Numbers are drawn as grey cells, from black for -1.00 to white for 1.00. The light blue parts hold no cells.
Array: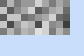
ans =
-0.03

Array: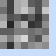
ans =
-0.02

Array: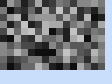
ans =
-0.31

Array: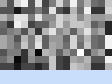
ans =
-0.47

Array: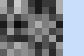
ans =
-0.26
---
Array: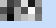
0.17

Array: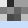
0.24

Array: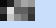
0.20

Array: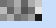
0.57

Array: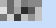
0.07

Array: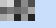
-0.38

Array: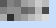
0.46

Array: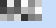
0.57

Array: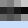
0.57

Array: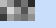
-0.67
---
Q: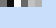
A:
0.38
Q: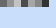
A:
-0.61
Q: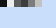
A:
0.52
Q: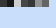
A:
-0.21
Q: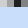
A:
0.02
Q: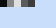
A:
-0.53
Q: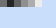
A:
0.85
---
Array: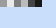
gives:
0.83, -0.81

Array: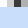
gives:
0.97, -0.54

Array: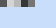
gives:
0.66, -0.58

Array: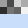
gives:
0.90, -0.65

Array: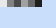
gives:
0.82, -0.75

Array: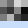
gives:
0.68, -0.91

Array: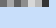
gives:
0.69, -0.59
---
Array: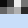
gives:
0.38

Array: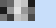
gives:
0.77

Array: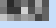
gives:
-0.57

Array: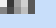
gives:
0.15

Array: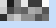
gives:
-0.12

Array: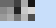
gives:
-0.73

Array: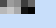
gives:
0.33
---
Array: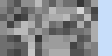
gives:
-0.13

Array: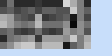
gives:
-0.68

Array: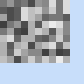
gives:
0.38

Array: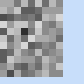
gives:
0.09

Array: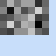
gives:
-0.19
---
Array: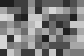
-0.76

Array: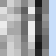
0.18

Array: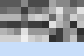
-0.30

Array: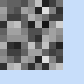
-0.11

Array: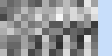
0.06
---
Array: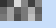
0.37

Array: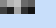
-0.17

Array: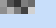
-0.02

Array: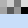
-0.06

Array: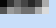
-0.46

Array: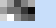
-0.58

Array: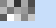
0.20
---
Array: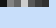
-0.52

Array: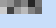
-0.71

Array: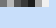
0.32

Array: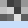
-0.38

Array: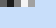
0.91

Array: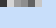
-0.23

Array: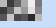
0.87
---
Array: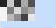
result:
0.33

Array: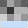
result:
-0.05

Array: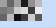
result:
0.14

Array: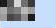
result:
-0.12

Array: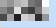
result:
-0.20

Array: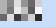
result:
-0.18
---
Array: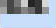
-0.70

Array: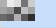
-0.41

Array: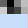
-0.98

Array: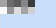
-0.29

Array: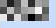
0.39

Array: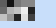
0.52
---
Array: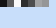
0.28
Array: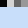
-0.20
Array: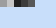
-0.53
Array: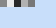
0.39
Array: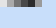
-0.66
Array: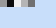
0.42
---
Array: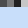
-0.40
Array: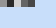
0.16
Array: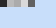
-0.69
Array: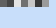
-0.24
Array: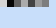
0.66
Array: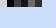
0.67
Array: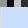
0.17
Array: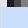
0.79
